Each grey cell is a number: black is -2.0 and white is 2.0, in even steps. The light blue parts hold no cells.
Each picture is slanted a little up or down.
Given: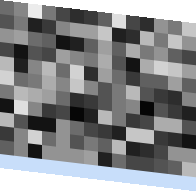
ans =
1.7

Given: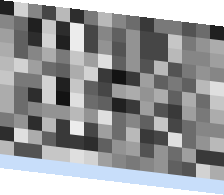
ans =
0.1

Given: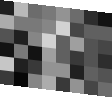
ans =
-0.3

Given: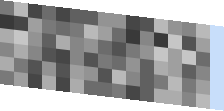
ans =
-0.9

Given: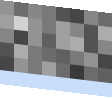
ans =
0.1

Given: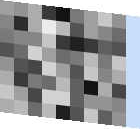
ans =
0.7

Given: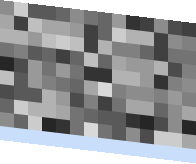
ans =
-0.6
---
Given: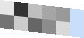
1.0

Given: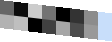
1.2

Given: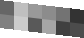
0.4

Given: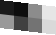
0.2

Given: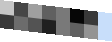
0.5

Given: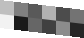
-0.6

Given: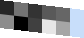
-1.2

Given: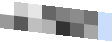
1.6
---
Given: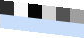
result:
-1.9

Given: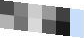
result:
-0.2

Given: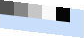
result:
0.1

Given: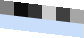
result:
-1.2

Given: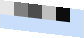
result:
0.0

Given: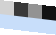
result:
1.3

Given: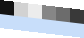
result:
1.7

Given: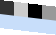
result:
-1.2
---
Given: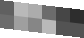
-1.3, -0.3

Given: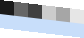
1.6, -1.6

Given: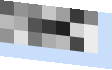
0.1, 0.3

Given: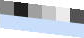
-0.7, 0.1

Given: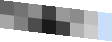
1.0, 0.6

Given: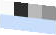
0.3, 1.9
